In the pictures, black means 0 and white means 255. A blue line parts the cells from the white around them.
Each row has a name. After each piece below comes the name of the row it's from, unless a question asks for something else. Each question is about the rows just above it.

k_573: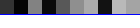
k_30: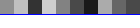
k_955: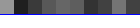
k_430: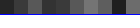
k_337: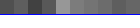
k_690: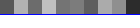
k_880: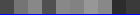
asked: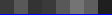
k_430
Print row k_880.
[ 73 116 136  80 136 130 151 136  44  58]
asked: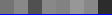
k_880
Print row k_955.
[151  31  58  88 102  94  51  65 116  65]
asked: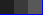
k_955

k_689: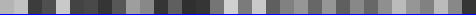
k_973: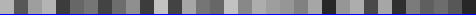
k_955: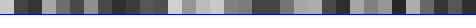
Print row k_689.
[180 194  60  79 201  67  73  53  87 158 136  53  95  47  53 117 208 123
 201  95 129 150 103 150  95 136 103 143 187 150 129 187 136  53]
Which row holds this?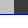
k_689
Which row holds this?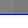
k_955
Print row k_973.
[180  87 158 180  60 103 117  67 109 143  60 194  67 166 117 103 194 136
 173 158 150 129 166  39 150 173  73 166  47 123  95 109  87  39]
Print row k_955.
[201  67  53 166 109  73 143  73  47  60  87  79 208 150 187 201 129 123
  67  67 117 166 173  73  47 166 129 150  39 173 103  53  87  47]
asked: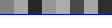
k_973

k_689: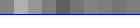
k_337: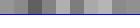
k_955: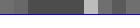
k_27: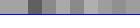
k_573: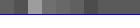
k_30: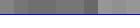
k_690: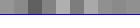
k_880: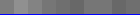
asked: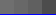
k_573
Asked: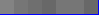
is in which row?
k_880
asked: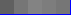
k_689
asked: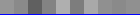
k_690

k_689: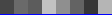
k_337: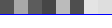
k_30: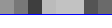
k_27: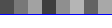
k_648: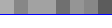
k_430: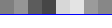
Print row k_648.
[174 135 162 162 112 149 135  92]
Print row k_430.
[127 149  92  70 215 228 155 135]
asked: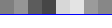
k_430
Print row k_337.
[ 84 168  92  70 187  78 228 222]
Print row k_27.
[ 78 120 162  62 143 181  99 168]

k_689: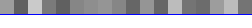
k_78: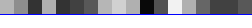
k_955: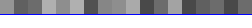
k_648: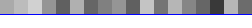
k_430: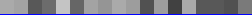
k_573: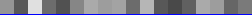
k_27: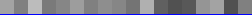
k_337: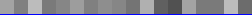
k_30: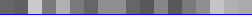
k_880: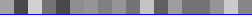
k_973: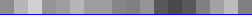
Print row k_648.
[170 188 209 149  96 176 102 128 149  96 196 116 182 134 102  57 182 108]
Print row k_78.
[182 142  51 176  51  65  88 182 209 176   9  81 242 176 102  65  65  88]

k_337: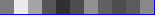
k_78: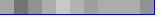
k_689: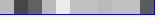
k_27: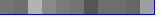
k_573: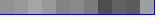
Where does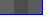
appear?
k_337
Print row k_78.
[165 116 145 172 200 179 159 172 172 172 145]

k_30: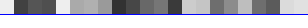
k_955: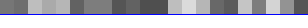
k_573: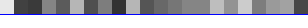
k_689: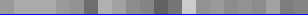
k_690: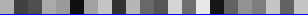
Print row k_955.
[118 110 190 170 182  98 125 125  85  98  79  79 190 219 182 104  91 197
 125 212 147  85]
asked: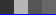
k_573
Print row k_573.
[232  65  58 133  91 182  79 125  50 182  85 104 118 133 133 190 147 204
 125 154 162  71]

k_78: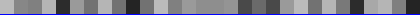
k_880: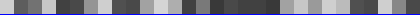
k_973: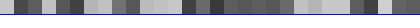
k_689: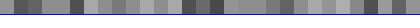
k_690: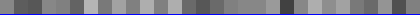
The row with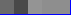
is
k_689
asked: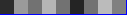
k_78
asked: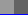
k_689
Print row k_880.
[207  93 114 199  65  73 148 207  80  73 162 213 174  65 121  57  73  65
  65  57 162 199 154 207 187  80  73 207 135  73]
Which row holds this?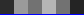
k_78
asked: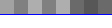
k_690

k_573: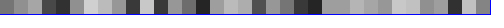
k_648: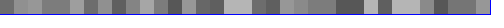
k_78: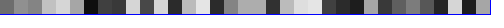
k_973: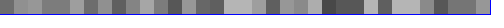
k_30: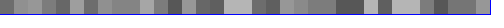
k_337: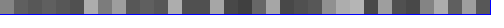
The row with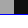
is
k_78
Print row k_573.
[117 144 166  72  49 144 208 187 151  57 200  57 151 109  37 158 187 173
  80 151 117  57  37 158 158 181 166 151 200 193 144 158  49 193 132]
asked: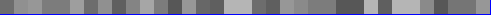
k_648
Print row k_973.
[109 144 151 124 124 158 109 144  95 132 166 124  87 151 103  95 181 181
 158  95 151 138 173  72  87  87 181  95 181 181 138  87 117 117 151]

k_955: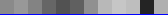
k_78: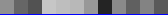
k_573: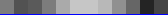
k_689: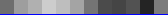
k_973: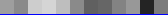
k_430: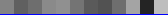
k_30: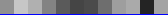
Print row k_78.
[144 102  82 198 190 184 152  36 138  96 131  90]
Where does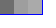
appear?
k_30
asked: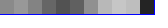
k_955
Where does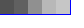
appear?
k_955
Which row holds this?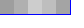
k_689
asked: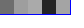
k_30

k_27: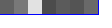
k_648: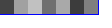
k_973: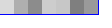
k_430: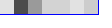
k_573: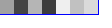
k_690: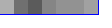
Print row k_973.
[218 175 140 205 199 127 154]
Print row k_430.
[226  76 154 211 211 226 205]
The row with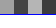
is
k_573

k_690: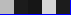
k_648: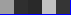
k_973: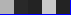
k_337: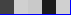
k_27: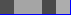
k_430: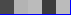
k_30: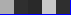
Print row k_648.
[158  47  41 194  53]
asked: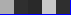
k_30
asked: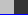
k_648
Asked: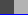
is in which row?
k_430

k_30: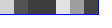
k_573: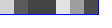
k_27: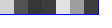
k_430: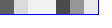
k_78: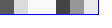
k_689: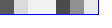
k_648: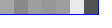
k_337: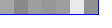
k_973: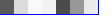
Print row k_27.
[211  83  54  61 227 158  61]
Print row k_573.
[211  90  67  67 227 158  75]

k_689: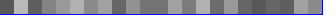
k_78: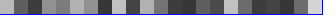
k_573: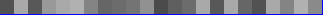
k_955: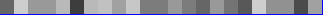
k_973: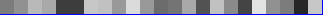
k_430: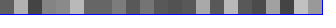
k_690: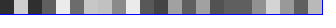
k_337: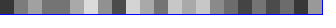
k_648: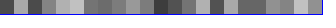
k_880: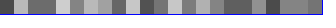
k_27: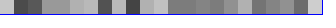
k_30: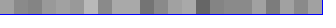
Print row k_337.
[ 55 124 161 116 116 169 219 145  75 212 169 116 199 169 199 138 108  68
 116  75 108  55 153]
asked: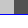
k_880
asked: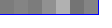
k_27
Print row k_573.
[ 82 169  88 153 169 177 132 102 108 116 145  75  95 108 169  88 169 102
  82 169 132 177 138]
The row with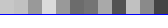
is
k_973
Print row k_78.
[185  95  61 145 124 177 145  55 193  68 177 116  61  55  95  75 193 108
  61  68  55 108 212]

